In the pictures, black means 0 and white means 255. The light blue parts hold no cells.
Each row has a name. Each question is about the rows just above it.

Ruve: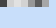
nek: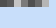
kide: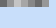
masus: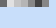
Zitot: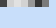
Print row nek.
[ 79  91 196 122  79 106 181]
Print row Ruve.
[ 67 210 225 210 151  91 166]

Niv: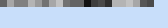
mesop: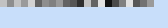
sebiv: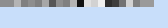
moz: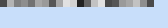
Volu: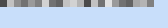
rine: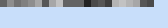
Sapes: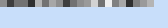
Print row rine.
[ 99 142 114 128 142 167  86 167 194  99  99  99  34  74  86  62 180 194
 180 167  86  74]
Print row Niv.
[ 99 167 128 128 180 154 114 167 194 114  99  99  18  62  74  47 180 180
 194 167  86  74]

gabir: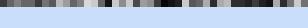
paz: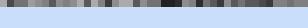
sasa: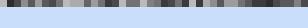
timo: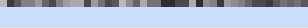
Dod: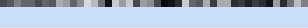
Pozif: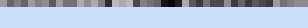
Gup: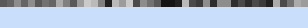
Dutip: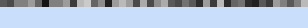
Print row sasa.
[186  45  74 141  89 156  89  74 114 186 171 171 101 156 114  59  74 186
 114 114 186 128 114  59  74 114  59 186  59 171 141  89 156 156 114  89
  59  59  45  74  89  89 128  74]
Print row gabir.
[ 59 101 128 101 101  59 114  89 186 156 101 128 217 202 101  20 202 141
 202  74 156 141  59   7  20  33 202  89 101 171  45 171 186  45  45  33
  59  33  20 171  45 114 202 114]
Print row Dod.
[ 74  89 128 101 101  74 101  89 171 156 101 141 217 186 114  20 202 156
 202  74 156 141  74   7  20  45 202 101  89 171  59 171 171  45  59  33
  59  45  20 156  45 114 186 128]
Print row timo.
[186  59  89 128 128 156 101  74 128 156 171 171  74 156 114  74  89 186
 141 101 171 114 114  45  45  74  74 171  45 141 128  59 156 141 128 101
  74  74  59  89 114 101 114  89]

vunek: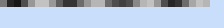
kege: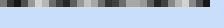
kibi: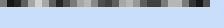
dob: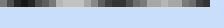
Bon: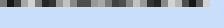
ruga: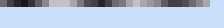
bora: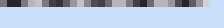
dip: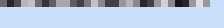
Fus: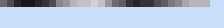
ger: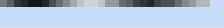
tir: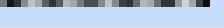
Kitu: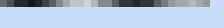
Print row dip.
[108  38  78 182 194 108  52  94 167 167  94  65 122 194 136  65  65 152
 182 136  38  65 152 210 136  23  38 152 223 152]
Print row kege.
[122  52  23  78 152 210 182 108  65  38  94 152 194 167 108  52  65 108
 167 167 152  94  38  65 136 182 210 136  78  23]

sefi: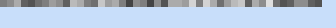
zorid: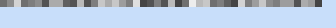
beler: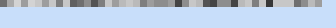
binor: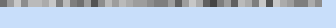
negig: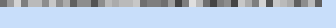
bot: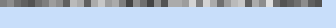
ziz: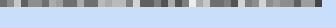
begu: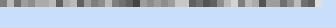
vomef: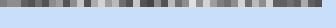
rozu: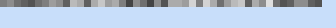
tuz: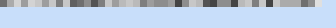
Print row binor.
[111 157 199 141 186 186 171 199 126 186 126 111 157  83 141 186 157 186
 171 157 157 141 126 126 157  96 157 199 171  96  68 126 157  96 186 171
 126 199  83 199 171 157 126 126 171 141]
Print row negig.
[111 157 211 126 186 186 141 199 141 171  96 141 141  83 141 186 171 186
 186 199 111 126 126 111 157  68 126 223 186 111  68 126 141  68 199 171
 126 211  83 199 186 171  96 141 186  96]
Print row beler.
[111 171 211 157 211 199 157 199 126 199  96 111 141  83 126 199 157 186
 199 186 126 157 141 141 157  68 141 199 186  83  68 141 141  68 186 199
 126 199  55 199 199 199 111 141 186 157]
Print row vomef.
[126 141 141  96  83 111  83 141 157  83 141 199  83 171 211 157 186 111
  83 199  83  68 141  83 186 111 141 223 141 211 157 126 111 141 211 111
 186 141 211  96  96 111  96 171  96  83]
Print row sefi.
[126 141 171  96  83 111 126 157 141  96 186 171 126 111 199 157 171 126
  68 141 126  68 141  83 171 171 157 211 126 211 171 111 157 186 199  96
 171 141 223 111  83  96 141 141  96  83]

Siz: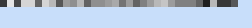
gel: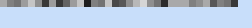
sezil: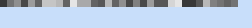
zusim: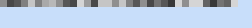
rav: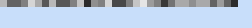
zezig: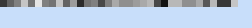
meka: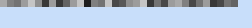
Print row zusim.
[143  72  87 128 197 128 169 184 143  87  72 213 156  72 197 197 143 197
 128  87 143  72 115  87  56 213 143 213 213  99  56 115  99 213]
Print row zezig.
[ 56  99 128 197 115 229 128 115 197  99 156  43 115 128  72 128 169 143
 143 156 169 184  72  18 184 184 143 143 169  87 184  56  56 197]
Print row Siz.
[ 56 229  72 213 213  99 213 184  87 156 143 184  99 143 143 156 169 115
 156  99 128 156 184 197 156 128 128 128  99  30 184  56  56  87]

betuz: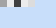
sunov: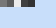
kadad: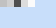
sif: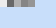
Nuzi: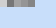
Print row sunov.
[119  91 236  64  50]
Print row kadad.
[193 208  79 220 251]
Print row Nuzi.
[208 119 163 149 133]
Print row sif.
[236 104 177 133 149]

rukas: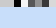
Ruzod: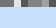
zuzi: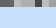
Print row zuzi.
[101 101 188 175 175  72 188 160]
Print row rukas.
[203 203   4 245  87 146  56 217]

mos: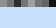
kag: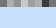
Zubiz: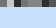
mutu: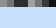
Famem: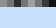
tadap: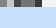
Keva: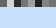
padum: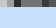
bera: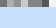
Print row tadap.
[132 200  73 116 116  58 243 243]
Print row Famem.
[145 116  46 116 159 116  58  18]
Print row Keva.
[100 213  46 116 159  33 132 116]
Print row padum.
[200 159  46 116 116 116  58  86]

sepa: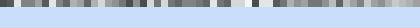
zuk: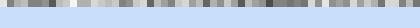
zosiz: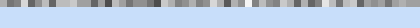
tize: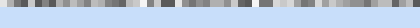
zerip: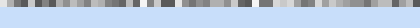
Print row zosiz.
[176 117 130 215 101 144 188 101 188 188 201 160 160 101 160  77 188 160
 117 144 144 117  77 201 176 130 144 176 130 144 215 176  89 176 144 245
 130 188 144 130 201 176 101 176 101 130 229 188 117 188 201 101 160 144
 160 117 160 176 160 160]
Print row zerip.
[229 176 117  89 201  89 130  89 176 144 188 160 130 188 176 130 117 101
 188 101 245 130 201  89  89 229 144 117 144 130 176 176 144 201 101  89
 245 117 117 215 201 215 160 117 130 215 160 201 176 160 144 144 117 160
 188 188 101 160 188  89]

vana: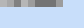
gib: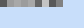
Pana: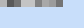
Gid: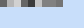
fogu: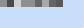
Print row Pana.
[182  89 116 196 196 129 168 156 116]
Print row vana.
[182 168 129 182 156 116 116 116 156]
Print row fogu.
[143  75 209 143 143 102 168 102  89]

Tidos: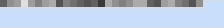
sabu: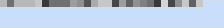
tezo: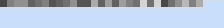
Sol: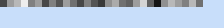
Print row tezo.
[ 71 128 144 144  97 112 128  84  97 112 144  84  84 171  97 157  97 157
 128 112 212 112 212  71 112 144 184 128 171]
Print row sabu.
[184 112 184 184 184 199  57 112 112 112 157 144  84 171 199 199  71 157
  97 144 128 112  57 212  71 144 199  97 199]

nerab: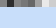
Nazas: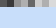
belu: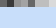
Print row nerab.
[133  45 133 119 103 163 233 206]
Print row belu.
[103  57 148 163 103 190 190 218]
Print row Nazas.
[ 87  57 148 175 103 206 175 218]

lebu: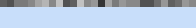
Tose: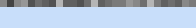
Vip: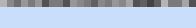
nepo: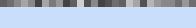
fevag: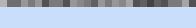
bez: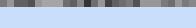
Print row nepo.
[ 96 110 136 165 136  67 165 122 151  67  96 208  82 136  67  82 110  96
 194 165  82 181 151 136 136 110 151 110]
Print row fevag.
[181 110 110 151 122 151  82 122 122  82 151 136 122  96 151 122 151 136
 165  82  96  67  96  82 122 122 165  82]

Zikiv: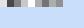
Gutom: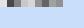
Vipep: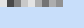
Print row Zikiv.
[227  73 131 200 254 173 116 173 145]
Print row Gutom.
[227  73 131 200 214 145 100 160 145]

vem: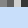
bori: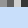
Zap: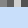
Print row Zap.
[133  95 208  82]
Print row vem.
[133  95 208  54]

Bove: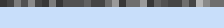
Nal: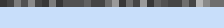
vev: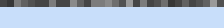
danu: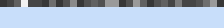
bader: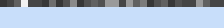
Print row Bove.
[ 55  69 124  81 138  69  55 124  55  81  81  81  97  69  69 110 154  55
 110 110 154  55  97  81  69  69 110  69 183 138 110 110]
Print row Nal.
[ 55  69 124  81 138  69  55 124  55  81  81  81  97  69  69 110 154  55
 110  69 154  55  97  81  69  69 110  69 183 138 110 110]
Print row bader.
[ 55  69  97 241  69  69  55 110  55  81 138  55  81  97  81 154 154  69
 154  97 124  55  81  97  55  81  69  69 154  97  69  69]

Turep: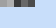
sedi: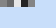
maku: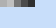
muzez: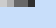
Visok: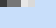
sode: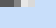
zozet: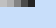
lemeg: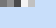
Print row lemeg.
[118 146  75 243 192]
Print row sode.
[ 89  89 132 231 217]
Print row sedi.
[132 104 231  35 132]
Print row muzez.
[204 176 104 104  47]

